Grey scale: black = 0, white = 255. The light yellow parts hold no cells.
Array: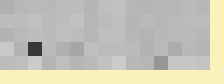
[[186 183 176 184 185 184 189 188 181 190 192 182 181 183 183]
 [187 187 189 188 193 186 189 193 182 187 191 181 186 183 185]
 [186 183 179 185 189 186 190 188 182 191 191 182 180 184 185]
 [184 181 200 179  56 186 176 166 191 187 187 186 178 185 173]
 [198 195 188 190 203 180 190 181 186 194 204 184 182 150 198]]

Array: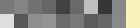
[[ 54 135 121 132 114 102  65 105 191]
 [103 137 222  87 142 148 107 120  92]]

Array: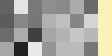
[[171 105  99 227 120 143 138]
 [134 213  91 135 119 177 191]
 [199 184 108 173  64 166 179]
 [186 119 167  33 233 149 186]]

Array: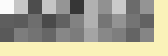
[[107 148 251 198  77 197 149  54 177 145 202]
 [116  98  94  91 110  74  97 130 177 117 147]
 [100 133  89 125 115 102 135 124 164 136 126]]

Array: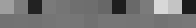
[[196  28 159 124  34 122 117 111 110 103  30 105 123 216]
 [118 120 114 115 114 117 119 118 113 118 118 117 119 115]]

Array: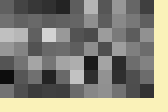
[[102  63  96  68  55  48  35  93 181  86 151]
 [120  95 112  98 105  93  97 101 143  93 137]
 [ 92 145 192 183  96 211 153  83  75 156 122]
 [127 108 151 132  82 105 108  94 142  78 158]
 [109 130  84 115 165 118 164 174  26 164  43]
 [ 78 108  13  86 112  35 105 194  46 146  47]
 [ 77  50 115  78  59  64  62 106 135 144 114]]
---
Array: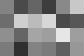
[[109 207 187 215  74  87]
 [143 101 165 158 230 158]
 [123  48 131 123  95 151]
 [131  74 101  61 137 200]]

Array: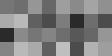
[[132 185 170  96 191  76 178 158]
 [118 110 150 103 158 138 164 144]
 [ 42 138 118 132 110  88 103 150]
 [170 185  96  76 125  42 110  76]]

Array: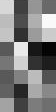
[[ 89 130 188  83]
 [188  77 175 249]
 [ 97  37 169 136]
 [196  49 155 203]
 [215  64 149 105]
 [163  64 124 111]
 [118 209  49  29]
 [ 89 233  23   5]]

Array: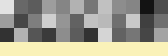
[[157  70 126 207 149  98 193 185 111 201  64 111]
 [226 104  92 157 133 178 118 193 141 133  19  77]
 [ 50 178  85  58 141  92  50 213  98 118  70 163]]

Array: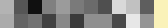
[[171 100 114  65 136  58 143 143  73 231 149]
 [179  86  16 128 155 122 107  79 217 193  94]]

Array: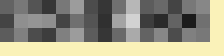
[[ 68 143 149 143  68 112  84  48 163 210  61  42  99  27 112]
 [ 99 120  84  54 120 156  76  54 112 183  92 105  68 120 135]
 [ 92 128  76  61 128 156  92  54 105 170  99 135  76 128 120]]
